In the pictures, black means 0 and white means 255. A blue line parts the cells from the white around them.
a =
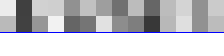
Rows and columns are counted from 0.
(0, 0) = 236
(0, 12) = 145
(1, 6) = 225
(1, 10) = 184
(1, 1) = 65
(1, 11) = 223
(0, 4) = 145
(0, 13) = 203

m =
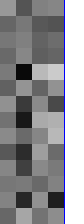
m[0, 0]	152
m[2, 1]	128
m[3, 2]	95
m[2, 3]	109
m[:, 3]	[134, 83, 109, 101, 203, 146, 73, 176, 184, 107, 122, 130, 30, 141]
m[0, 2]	129
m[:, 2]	[129, 88, 99, 95, 185, 100, 138, 170, 134, 158, 137, 105, 145, 115]
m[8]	[138, 106, 134, 184]
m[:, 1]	[84, 120, 128, 135, 9, 148, 58, 24, 106, 44, 64, 122, 39, 166]
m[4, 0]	122
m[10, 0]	134
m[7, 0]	114
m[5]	[97, 148, 100, 146]

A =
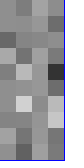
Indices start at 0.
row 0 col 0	143
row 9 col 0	144
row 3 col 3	122
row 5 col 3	109
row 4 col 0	127
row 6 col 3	186
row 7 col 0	132
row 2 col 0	104
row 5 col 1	146
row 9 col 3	122
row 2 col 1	133
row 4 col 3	51

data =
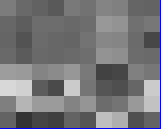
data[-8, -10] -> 124
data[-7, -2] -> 112
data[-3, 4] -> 203
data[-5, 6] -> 147
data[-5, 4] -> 106
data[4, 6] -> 66
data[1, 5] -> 109
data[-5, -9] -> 91
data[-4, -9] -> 154
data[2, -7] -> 103
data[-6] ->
[101, 83, 107, 103, 101, 115, 135, 133, 107, 71]
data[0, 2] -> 98
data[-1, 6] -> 191
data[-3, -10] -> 216
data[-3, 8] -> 102
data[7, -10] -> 99
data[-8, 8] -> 101
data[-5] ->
[105, 91, 105, 103, 106, 110, 147, 143, 108, 106]
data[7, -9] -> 51
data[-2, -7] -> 155
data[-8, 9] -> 99
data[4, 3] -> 139

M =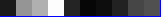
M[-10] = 26
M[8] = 70
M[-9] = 149

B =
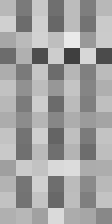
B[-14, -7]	184
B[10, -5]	194
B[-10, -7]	173
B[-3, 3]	110
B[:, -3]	[188, 188, 234, 63, 182, 196, 187, 173, 191, 180, 220, 187, 189, 172]
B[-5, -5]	186
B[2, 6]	203
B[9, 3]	111
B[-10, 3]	108
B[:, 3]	[111, 103, 190, 205, 108, 151, 107, 135, 100, 111, 217, 110, 104, 218]
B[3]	[108, 176, 77, 205, 63, 215, 75]
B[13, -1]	136
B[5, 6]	175
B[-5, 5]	109
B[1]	[208, 108, 208, 103, 188, 115, 202]
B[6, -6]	123
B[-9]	[194, 145, 188, 151, 196, 133, 175]
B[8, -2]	123
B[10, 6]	173
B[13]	[176, 183, 161, 218, 172, 166, 136]
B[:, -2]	[126, 115, 153, 215, 128, 133, 127, 155, 123, 109, 172, 138, 127, 166]
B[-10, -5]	197
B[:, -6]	[122, 108, 186, 176, 122, 145, 123, 140, 115, 112, 203, 117, 115, 183]

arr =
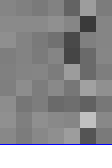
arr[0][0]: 133
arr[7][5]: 192
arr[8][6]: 122
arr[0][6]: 124
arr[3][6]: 134
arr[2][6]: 133
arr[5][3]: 137
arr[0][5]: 157
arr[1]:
[138, 138, 138, 144, 134, 58, 133]
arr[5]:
[127, 141, 125, 137, 119, 161, 144]
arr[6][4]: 110
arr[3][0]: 126
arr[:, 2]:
[122, 138, 122, 123, 133, 125, 125, 143, 136]
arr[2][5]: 128
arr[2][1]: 131
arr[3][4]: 69

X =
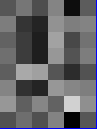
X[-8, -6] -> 86
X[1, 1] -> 52
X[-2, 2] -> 134
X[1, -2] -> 126
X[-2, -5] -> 95
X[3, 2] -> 30
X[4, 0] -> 94
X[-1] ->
[81, 110, 80, 131, 2, 87]
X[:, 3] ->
[132, 146, 162, 151, 85, 151, 98, 131]
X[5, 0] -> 132
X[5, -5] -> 49
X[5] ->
[132, 49, 36, 151, 134, 126]

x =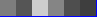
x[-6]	125
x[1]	85
